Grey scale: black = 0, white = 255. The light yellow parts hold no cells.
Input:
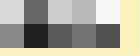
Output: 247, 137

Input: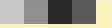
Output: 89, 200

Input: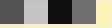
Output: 112, 84

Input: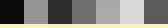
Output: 91, 11

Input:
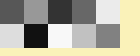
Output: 235, 221

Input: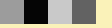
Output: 98, 156

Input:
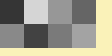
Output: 101, 137

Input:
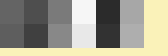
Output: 167, 94
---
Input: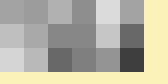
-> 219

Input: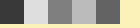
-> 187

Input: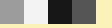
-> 23

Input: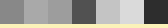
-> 218

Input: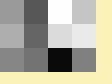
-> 254

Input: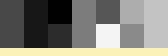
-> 173
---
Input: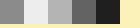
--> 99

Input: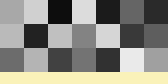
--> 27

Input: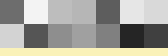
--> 64

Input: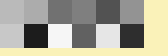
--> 46

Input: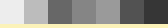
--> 82

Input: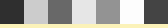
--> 68

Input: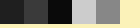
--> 31
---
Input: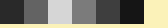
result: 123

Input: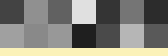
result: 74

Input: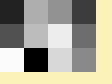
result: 0

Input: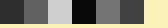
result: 10

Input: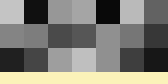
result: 144

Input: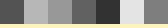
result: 50

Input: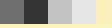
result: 52

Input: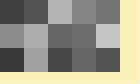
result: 71

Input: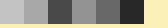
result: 146
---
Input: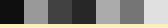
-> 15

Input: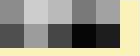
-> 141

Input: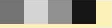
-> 115

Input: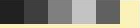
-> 33

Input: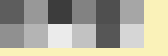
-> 93

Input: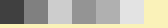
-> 64

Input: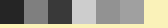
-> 37
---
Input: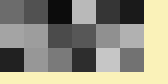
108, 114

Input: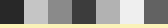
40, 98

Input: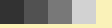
50, 210

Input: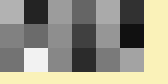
178, 163

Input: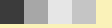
59, 197

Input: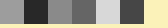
157, 70

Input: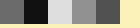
107, 81
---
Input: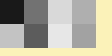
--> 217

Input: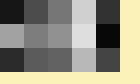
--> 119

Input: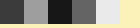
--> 23

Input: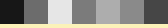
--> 230

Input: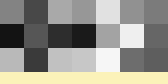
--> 169

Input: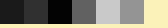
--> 3
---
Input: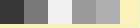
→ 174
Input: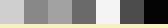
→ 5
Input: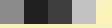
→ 193
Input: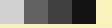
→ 20
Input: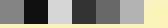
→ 179
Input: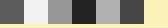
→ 70
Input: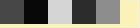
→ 141
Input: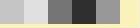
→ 152
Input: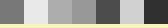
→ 48
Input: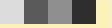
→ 46
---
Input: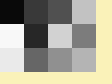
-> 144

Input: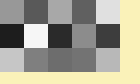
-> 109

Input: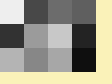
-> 167

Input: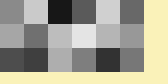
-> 174

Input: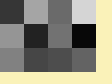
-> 77

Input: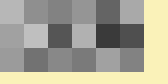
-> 136
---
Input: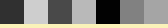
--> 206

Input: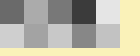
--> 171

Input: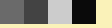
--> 67

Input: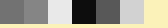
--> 133

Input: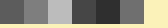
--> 126

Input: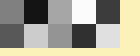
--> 20
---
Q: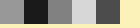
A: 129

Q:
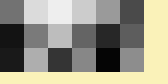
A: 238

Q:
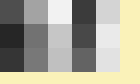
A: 242

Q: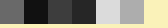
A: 61

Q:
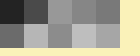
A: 152

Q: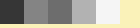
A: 109

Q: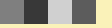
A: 208

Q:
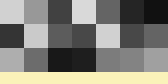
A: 65
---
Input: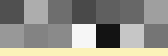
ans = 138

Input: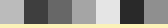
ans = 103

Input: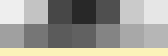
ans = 91

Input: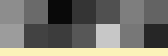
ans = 60

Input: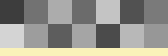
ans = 93

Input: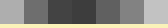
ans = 67

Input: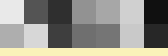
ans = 62
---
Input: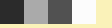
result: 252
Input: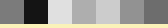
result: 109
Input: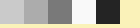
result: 36
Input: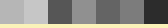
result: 44
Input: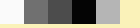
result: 181
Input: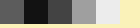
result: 236
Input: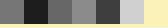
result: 208
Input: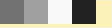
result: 34
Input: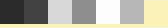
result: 183
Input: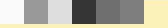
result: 126
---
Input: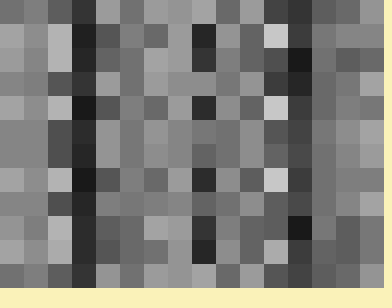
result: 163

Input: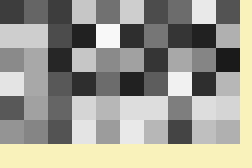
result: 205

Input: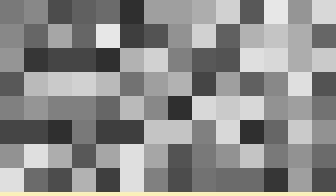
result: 136

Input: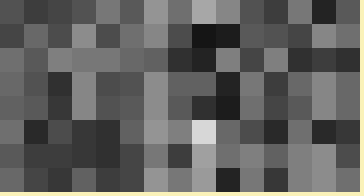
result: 69

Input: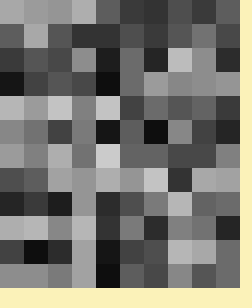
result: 93

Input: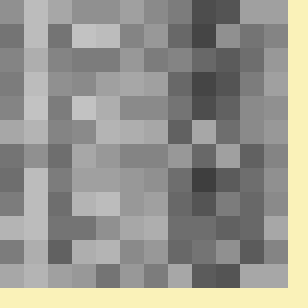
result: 116

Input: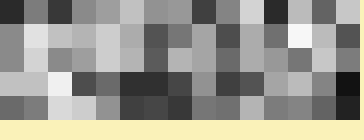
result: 138
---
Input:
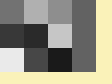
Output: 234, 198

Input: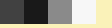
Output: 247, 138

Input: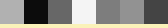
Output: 244, 177

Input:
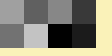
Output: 195, 160

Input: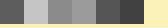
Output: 197, 155

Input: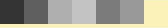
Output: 195, 175

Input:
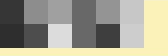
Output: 220, 205

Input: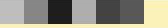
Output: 190, 174
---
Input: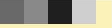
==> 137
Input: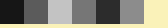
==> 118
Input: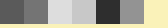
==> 200
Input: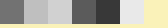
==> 91
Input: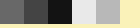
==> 19
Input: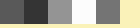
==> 148
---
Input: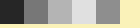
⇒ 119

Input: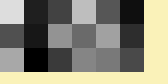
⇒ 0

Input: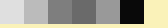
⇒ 187

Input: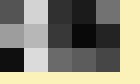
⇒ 219

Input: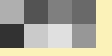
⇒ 202

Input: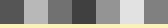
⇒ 184

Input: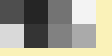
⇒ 52
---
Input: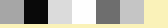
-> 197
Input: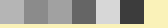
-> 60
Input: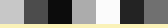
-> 112
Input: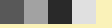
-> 224
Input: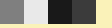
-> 59
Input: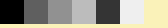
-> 239
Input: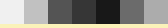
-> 172
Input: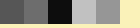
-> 150
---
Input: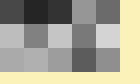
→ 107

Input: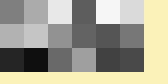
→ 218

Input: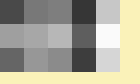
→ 199

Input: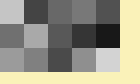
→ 81

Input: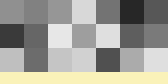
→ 87

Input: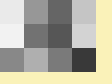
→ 197

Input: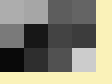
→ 100
